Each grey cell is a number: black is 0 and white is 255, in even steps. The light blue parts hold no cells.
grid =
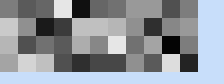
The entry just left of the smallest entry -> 164
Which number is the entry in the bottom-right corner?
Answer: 35
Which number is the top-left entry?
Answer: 125
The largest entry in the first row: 230
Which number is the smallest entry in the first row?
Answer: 16
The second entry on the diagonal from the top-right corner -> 135
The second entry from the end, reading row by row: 221
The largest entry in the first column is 202
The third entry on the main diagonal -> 113
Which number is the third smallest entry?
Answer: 26

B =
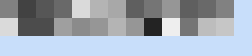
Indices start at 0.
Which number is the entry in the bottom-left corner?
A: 218
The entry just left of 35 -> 150
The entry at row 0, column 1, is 66
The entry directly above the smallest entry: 117
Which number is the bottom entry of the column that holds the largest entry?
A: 238
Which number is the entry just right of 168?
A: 95
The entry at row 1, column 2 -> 76
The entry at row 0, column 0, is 129

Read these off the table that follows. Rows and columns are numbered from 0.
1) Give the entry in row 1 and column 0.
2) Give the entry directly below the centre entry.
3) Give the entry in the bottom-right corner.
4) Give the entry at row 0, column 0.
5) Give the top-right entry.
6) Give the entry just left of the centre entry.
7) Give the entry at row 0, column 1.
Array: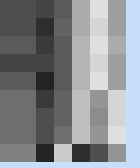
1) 78
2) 99
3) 149
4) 78
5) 159
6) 35
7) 78

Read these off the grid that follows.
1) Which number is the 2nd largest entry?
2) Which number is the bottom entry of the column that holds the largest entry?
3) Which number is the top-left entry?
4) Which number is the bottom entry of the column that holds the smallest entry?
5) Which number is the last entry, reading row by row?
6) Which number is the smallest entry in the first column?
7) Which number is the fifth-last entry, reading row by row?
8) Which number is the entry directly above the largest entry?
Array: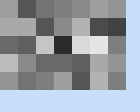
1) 218
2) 179
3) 159
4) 159
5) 126
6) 105
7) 126
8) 75
